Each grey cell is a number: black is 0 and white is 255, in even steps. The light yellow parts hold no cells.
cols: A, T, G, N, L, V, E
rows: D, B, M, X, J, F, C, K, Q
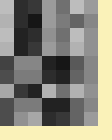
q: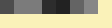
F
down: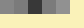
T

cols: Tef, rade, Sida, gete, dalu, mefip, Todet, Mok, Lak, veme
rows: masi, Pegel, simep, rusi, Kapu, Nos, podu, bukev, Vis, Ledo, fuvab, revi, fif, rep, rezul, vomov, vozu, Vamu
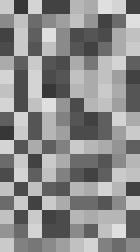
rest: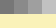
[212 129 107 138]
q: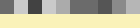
revi
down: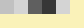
Tef
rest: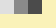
[ 85  75 171 193]

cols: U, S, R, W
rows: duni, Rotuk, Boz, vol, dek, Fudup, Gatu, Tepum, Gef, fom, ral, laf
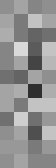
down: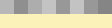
W
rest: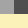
[195]
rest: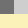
[112 152]
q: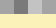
Rotuk

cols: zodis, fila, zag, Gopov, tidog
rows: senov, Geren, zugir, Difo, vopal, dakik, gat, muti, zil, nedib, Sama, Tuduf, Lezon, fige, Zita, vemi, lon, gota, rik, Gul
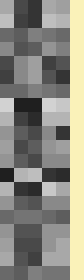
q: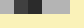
zil
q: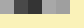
senov
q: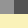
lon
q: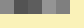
Difo
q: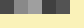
vopal

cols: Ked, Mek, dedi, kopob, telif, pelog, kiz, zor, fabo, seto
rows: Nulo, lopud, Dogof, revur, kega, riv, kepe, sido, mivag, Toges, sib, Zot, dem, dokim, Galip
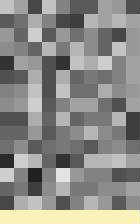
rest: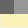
[ 89 121 140 182 140 121  62]
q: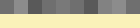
sib
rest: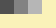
[152  89 140]
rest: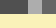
[182 101 121 121 182  62]
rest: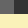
[ 89 182 182 194 162]
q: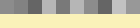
revur

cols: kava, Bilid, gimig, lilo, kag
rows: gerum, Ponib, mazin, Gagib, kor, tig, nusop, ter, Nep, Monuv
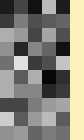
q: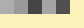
mazin
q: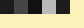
gerum
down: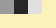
Bilid

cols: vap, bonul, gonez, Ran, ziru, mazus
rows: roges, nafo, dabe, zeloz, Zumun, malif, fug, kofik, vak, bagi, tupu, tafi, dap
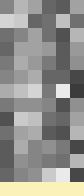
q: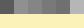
tafi
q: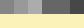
malif
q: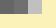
nafo

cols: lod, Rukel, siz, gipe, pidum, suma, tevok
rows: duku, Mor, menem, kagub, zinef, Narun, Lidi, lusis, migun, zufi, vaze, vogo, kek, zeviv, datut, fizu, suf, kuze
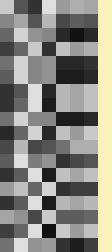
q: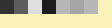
datut
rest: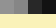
[40]
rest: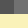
[174 174]
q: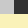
kagub

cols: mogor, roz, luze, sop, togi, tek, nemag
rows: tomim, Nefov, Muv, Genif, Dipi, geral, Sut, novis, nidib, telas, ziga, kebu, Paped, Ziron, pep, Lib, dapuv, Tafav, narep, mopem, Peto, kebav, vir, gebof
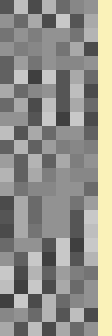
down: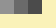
nemag
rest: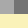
[146 146  85 190]
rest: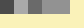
[116 157]

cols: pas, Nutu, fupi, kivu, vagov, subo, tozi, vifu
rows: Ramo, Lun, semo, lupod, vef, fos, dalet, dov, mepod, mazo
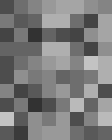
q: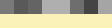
Lun
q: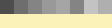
vef
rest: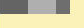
[ 68 143]

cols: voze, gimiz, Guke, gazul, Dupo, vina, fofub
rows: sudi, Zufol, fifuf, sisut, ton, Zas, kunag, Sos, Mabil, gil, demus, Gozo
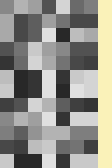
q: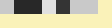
Gozo
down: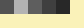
gimiz
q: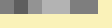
gil
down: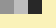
Guke
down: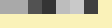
voze
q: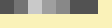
sisut

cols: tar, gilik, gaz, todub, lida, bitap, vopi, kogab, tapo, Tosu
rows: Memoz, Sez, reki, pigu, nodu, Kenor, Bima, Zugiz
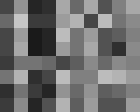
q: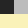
reki
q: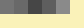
nodu
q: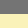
nodu
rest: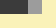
[179  70 188 116 138]
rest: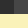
[188 128 128 188 179 156]
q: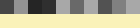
Memoz
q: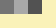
pigu

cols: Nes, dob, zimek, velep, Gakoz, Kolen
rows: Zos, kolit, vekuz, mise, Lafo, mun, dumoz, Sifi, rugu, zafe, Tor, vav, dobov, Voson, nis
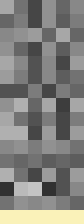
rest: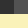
[136]
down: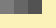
zimek
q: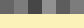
kolit

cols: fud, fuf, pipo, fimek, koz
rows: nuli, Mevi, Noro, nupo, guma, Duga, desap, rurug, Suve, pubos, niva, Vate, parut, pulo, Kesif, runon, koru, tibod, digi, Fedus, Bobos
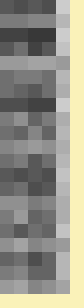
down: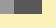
pipo
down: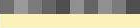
fuf
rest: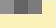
[173]
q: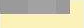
guma

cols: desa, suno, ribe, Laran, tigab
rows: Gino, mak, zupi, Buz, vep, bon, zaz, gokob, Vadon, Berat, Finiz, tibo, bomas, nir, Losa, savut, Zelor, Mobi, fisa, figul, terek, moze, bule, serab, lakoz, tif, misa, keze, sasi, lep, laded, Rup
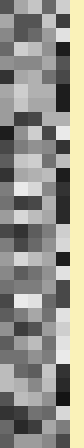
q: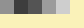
serab
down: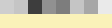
suno
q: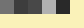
Losa

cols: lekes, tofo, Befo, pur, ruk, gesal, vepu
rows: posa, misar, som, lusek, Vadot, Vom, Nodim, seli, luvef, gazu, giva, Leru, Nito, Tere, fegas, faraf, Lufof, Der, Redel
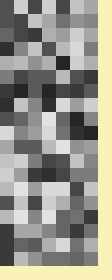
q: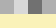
Der
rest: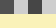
[ 70 195 166]
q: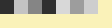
seli
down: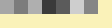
vepu

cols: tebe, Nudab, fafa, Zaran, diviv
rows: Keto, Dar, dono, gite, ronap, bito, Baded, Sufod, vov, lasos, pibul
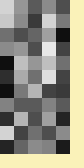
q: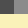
lasos
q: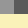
Keto
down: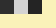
tebe
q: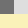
bito
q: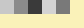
Dar
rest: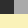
[112 222  67]
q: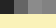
pibul

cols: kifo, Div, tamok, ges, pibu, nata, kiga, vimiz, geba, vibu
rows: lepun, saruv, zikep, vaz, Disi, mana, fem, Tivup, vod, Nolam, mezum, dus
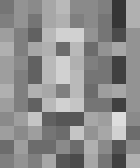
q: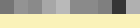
lepun
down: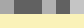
tamok
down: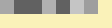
tamok
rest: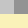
[167 209 108]
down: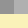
kiga
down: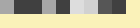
geba
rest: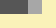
[158 221 138]

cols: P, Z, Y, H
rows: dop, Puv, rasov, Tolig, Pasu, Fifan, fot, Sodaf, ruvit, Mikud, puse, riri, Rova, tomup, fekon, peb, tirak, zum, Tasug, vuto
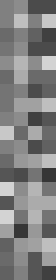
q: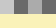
Mikud
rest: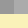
[171]

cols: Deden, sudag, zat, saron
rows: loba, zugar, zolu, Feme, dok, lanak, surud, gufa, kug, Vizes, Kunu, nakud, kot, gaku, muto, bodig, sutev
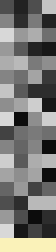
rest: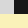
[66 34]
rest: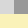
[173 111]
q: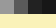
Feme
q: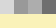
zolu

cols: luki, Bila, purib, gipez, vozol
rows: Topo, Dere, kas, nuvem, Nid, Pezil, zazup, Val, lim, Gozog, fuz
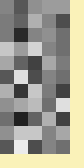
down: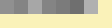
gipez
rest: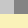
[167]
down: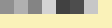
purib
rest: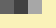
[123]
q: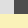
Pezil

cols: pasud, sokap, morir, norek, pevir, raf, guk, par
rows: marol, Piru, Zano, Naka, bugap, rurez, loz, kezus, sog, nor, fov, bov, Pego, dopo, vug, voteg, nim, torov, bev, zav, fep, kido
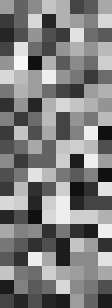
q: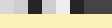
vug
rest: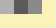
[108 206]
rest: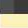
[226 108  90]
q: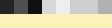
voteg
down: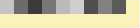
sokap
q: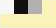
bugap
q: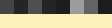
kido

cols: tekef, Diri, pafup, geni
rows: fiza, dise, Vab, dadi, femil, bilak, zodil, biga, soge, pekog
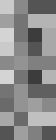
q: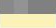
femil
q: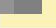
femil

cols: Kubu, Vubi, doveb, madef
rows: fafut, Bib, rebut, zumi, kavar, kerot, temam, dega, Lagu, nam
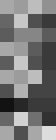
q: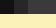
dega
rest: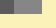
[92]
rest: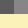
[134  92]
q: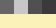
Bib
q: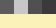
kavar
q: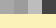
kerot

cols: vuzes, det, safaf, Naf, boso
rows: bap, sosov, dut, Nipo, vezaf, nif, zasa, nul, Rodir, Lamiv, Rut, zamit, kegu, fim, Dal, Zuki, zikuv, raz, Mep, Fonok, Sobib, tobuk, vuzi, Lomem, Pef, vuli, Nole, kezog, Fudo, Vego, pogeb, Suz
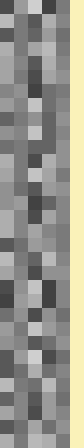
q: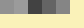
Dal
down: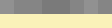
boso

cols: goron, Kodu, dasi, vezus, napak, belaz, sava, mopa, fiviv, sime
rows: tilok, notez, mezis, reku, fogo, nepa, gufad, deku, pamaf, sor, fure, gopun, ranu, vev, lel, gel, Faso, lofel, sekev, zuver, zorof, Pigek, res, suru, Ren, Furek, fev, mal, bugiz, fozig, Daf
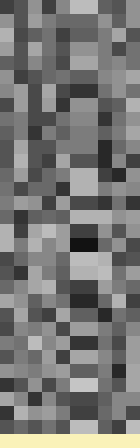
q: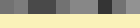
pamaf
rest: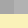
[ 84  64  64 157 124 105]
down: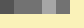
sime
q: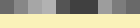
zorof

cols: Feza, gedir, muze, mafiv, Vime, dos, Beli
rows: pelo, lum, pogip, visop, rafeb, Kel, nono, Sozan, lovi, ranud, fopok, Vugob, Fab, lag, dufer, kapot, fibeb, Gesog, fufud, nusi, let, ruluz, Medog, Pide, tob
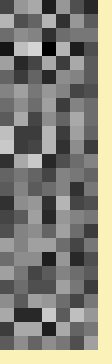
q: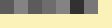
lag
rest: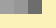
[ 69 119]

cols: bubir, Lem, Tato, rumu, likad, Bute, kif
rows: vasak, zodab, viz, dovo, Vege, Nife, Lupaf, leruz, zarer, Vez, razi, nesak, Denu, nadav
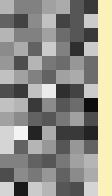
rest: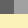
[171 108]
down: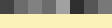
likad
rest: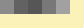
[77]
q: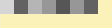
razi
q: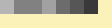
viz

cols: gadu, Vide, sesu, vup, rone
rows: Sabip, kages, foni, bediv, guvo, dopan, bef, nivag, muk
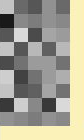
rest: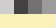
[174]
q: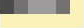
guvo
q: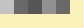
Sabip
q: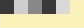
nivag
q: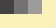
dopan
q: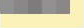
muk
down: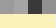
vup

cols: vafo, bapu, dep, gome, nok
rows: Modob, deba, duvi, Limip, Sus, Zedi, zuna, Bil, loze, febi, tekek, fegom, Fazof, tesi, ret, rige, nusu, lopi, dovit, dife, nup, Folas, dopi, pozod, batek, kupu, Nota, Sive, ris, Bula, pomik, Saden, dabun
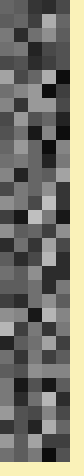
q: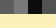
dabun
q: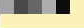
Zedi
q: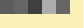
deba

